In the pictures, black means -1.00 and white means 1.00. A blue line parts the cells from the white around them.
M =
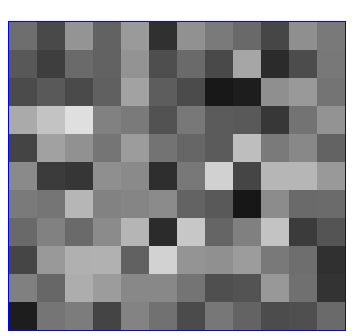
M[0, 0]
-0.14
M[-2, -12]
0.00
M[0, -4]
-0.18
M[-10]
[-0.31, -0.51, -0.17, -0.23, 0.15, -0.39, -0.17, -0.43, 0.30, -0.66, -0.40, -0.06]
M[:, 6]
[0.14, -0.17, -0.41, -0.06, -0.20, -0.06, -0.22, 0.56, 0.16, -0.09, -0.41]
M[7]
[-0.18, 0.01, -0.17, 0.09, 0.42, -0.66, 0.56, -0.21, 0.00, 0.53, -0.54, -0.34]
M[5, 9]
0.43
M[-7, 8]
0.49
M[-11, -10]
0.16
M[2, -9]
-0.25
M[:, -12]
[-0.14, -0.31, -0.41, 0.33, -0.47, 0.08, -0.04, -0.18, -0.46, 0.00, -0.77]
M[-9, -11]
-0.30
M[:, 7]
[-0.04, -0.43, -0.81, -0.29, -0.29, 0.64, -0.30, -0.21, 0.13, -0.38, -0.07]
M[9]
[0.00, -0.19, 0.36, 0.22, 0.07, 0.07, -0.09, -0.38, -0.35, 0.19, -0.12, -0.60]
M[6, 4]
0.04
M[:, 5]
[-0.62, -0.39, -0.27, -0.36, -0.10, -0.64, 0.09, -0.66, 0.65, 0.07, -0.11]
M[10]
[-0.77, -0.08, -0.03, -0.47, 0.03, -0.11, -0.41, -0.07, -0.22, -0.40, -0.38, -0.17]
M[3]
[0.33, 0.53, 0.75, 0.01, -0.04, -0.36, -0.06, -0.29, -0.30, -0.57, -0.10, 0.15]
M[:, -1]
[-0.05, -0.06, -0.09, 0.15, -0.22, 0.20, -0.16, -0.34, -0.62, -0.60, -0.17]
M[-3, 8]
0.22
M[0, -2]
0.12
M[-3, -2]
-0.14
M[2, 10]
0.20
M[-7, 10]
0.07
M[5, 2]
-0.58

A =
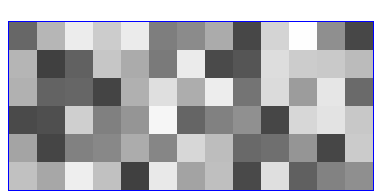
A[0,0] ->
-0.19
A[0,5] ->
-0.01
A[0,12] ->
-0.44
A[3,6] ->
-0.21
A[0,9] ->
0.66
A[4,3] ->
0.07
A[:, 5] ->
[-0.01, -0.04, 0.75, 0.93, 0.05, 0.83]
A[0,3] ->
0.60
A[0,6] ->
0.09
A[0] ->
[-0.19, 0.43, 0.85, 0.60, 0.84, -0.01, 0.09, 0.34, -0.44, 0.66, 0.99, 0.12, -0.44]
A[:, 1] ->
[0.43, -0.50, -0.22, -0.38, -0.46, 0.31]
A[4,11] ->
-0.45
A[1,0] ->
0.42
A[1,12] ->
0.47
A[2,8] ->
-0.09
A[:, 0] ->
[-0.19, 0.42, 0.39, -0.42, 0.29, 0.51]
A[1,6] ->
0.84
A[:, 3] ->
[0.60, 0.55, -0.47, 0.00, 0.07, 0.51]
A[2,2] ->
-0.20
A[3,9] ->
-0.45
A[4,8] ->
-0.18
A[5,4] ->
-0.50

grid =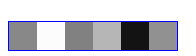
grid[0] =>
0.07
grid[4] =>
-0.85
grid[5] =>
0.14

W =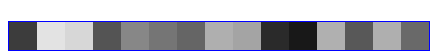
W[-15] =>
-0.53
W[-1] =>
-0.18
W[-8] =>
0.37
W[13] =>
0.37

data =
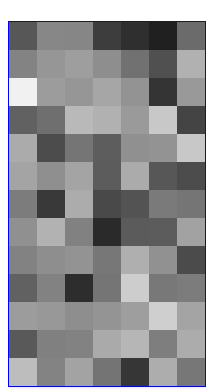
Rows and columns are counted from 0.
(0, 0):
-0.32
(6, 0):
-0.03
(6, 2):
0.35
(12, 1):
0.03
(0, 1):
0.06
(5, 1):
0.12
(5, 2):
0.29
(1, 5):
-0.37
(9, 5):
-0.06
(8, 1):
0.11
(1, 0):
0.03
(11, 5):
-0.01
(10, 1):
0.19
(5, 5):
-0.32
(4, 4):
0.13
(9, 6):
-0.03
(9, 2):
-0.65
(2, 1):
0.22
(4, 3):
-0.27
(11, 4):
0.43
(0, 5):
-0.75
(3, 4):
0.21
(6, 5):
-0.04
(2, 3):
0.30
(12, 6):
-0.07
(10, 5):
0.62
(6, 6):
-0.08
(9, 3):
-0.08
